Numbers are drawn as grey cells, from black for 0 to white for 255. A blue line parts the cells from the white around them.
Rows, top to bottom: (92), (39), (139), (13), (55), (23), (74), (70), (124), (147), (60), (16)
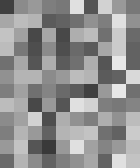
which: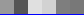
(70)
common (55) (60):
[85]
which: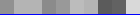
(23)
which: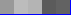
(23)
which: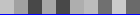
(139)

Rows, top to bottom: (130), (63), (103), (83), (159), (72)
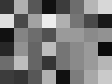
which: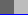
(83)
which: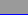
(103)
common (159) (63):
[117]
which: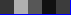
(130)
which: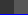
(72)

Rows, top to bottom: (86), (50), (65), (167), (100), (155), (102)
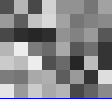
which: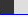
(155)
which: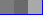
(167)

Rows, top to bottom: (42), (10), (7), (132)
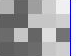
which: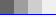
(42)
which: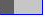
(10)
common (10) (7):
[198]
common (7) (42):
[101]
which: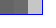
(132)
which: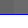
(132)
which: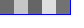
(7)

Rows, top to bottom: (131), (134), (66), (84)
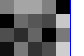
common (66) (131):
[1]
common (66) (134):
[1]
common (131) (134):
[1]
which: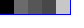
(134)
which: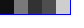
(84)

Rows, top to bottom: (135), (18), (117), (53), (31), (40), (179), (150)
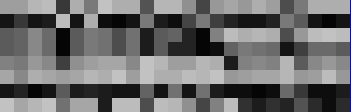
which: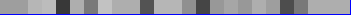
(135)
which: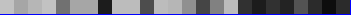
(150)
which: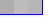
(40)
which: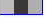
(135)
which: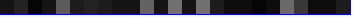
(179)
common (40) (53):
[136]

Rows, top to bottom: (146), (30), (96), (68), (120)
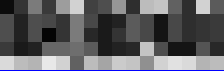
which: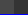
(30)
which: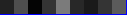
(96)
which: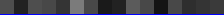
(30)
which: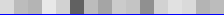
(120)

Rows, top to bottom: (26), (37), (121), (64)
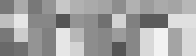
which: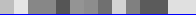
(37)
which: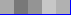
(26)
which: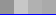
(26)
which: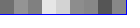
(64)
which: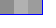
(26)
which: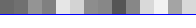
(64)

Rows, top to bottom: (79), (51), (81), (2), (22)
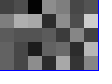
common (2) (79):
[71]
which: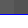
(81)
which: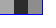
(51)
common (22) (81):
[134]
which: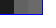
(2)
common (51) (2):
[44]

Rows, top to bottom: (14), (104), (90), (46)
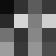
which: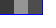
(46)
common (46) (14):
[57]

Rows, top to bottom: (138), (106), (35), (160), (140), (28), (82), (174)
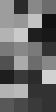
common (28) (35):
[30]
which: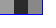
(138)
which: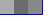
(140)
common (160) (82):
[50]
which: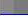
(160)
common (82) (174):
[50]

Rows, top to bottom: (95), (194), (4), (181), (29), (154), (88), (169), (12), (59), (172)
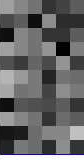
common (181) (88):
[115]
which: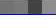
(88)
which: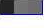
(154)
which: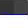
(95)
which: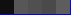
(169)

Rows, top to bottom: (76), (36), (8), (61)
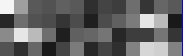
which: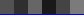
(61)
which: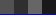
(61)

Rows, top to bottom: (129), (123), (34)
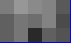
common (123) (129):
[131]
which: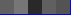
(34)
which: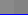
(129)
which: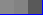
(129)
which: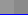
(129)
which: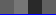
(34)

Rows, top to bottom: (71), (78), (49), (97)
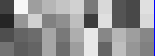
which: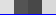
(78)
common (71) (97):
[158]

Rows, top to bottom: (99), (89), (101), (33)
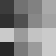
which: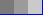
(33)
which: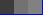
(99)
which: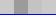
(101)
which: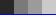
(33)

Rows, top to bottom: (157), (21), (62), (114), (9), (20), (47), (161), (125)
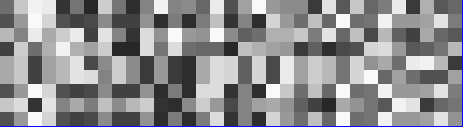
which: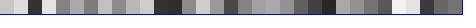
(161)
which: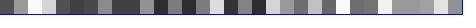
(125)
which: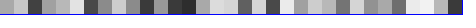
(9)

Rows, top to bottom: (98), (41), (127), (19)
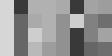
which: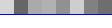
(41)
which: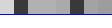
(98)

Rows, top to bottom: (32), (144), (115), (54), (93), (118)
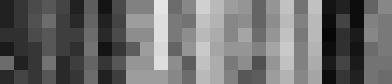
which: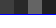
(144)
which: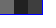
(118)
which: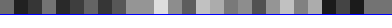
(93)
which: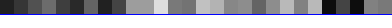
(144)
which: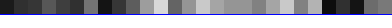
(54)

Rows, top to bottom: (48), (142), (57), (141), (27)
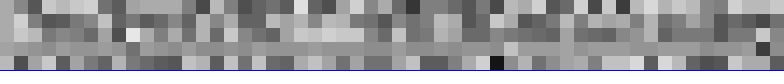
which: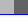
(27)
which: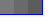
(27)
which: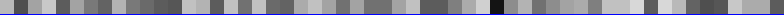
(27)

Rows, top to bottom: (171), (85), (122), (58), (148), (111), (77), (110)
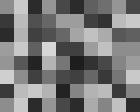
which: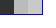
(85)
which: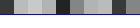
(77)
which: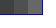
(122)
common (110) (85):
[201]
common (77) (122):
[179]

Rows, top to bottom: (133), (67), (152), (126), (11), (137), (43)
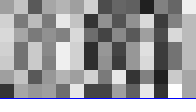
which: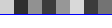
(11)
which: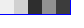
(11)
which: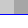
(137)
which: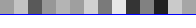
(137)

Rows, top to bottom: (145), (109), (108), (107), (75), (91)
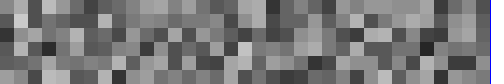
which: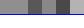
(75)
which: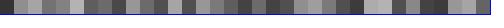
(108)
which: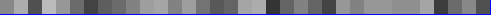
(145)
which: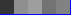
(91)
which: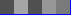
(108)
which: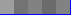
(91)

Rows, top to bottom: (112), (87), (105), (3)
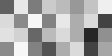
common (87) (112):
[232]
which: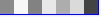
(87)
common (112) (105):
[187]

